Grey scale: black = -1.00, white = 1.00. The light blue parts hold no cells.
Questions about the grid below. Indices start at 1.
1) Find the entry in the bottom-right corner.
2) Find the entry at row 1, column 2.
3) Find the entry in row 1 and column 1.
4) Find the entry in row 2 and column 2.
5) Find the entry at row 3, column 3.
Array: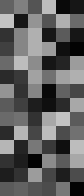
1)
-0.98
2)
0.00
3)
-0.23
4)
-0.83
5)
0.38

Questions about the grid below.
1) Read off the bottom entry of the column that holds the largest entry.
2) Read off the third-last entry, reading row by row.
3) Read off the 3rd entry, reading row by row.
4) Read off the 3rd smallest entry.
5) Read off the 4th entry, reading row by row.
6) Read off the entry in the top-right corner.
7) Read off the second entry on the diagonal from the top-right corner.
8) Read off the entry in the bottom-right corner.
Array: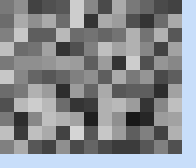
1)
-0.42
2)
-0.32
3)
-0.48
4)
-0.70
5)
-0.37
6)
-0.48
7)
-0.15
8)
-0.37

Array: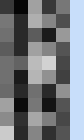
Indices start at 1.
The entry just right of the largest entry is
-0.44
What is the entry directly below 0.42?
-0.12
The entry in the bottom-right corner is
-0.34
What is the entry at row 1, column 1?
-0.56
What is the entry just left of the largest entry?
0.47
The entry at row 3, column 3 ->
-0.28
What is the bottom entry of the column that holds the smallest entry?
-0.68
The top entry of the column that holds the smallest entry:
-0.96
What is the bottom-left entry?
0.59
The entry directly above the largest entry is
0.04
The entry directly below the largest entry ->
0.14
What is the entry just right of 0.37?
0.04
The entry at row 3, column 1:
-0.12
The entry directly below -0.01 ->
-0.62
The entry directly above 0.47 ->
0.26

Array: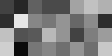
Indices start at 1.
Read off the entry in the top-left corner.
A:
-0.48
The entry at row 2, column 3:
0.05
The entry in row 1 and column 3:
-0.24
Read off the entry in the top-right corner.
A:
0.39
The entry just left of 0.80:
-0.65
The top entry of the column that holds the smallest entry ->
-0.70
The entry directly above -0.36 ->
0.80
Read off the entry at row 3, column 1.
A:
0.51
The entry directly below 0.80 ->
-0.36
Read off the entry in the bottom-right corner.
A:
0.57

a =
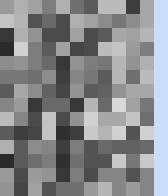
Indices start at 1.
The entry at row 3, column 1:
-0.57
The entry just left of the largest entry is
-0.18
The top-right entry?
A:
0.31
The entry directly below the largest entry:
0.31
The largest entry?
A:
0.70
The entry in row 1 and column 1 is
0.21
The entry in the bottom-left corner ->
0.15
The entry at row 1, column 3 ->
0.26
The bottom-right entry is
0.04
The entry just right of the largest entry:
0.26
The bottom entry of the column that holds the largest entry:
0.04
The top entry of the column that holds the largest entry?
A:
0.47
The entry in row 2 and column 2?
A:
0.42

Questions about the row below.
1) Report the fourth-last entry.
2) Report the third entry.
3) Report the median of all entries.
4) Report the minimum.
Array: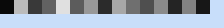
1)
0.08
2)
-0.55
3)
-0.23
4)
-0.93

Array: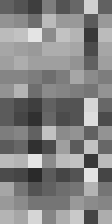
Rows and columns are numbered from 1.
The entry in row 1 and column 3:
-0.51
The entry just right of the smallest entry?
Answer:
-0.29
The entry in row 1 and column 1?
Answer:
-0.24
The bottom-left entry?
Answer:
0.41
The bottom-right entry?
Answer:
0.36
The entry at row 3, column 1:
0.47
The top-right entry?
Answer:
-0.24
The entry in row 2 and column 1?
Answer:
0.15
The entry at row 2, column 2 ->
0.09
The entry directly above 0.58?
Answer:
0.20
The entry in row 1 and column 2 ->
-0.35
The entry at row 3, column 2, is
0.52
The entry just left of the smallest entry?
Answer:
-0.46
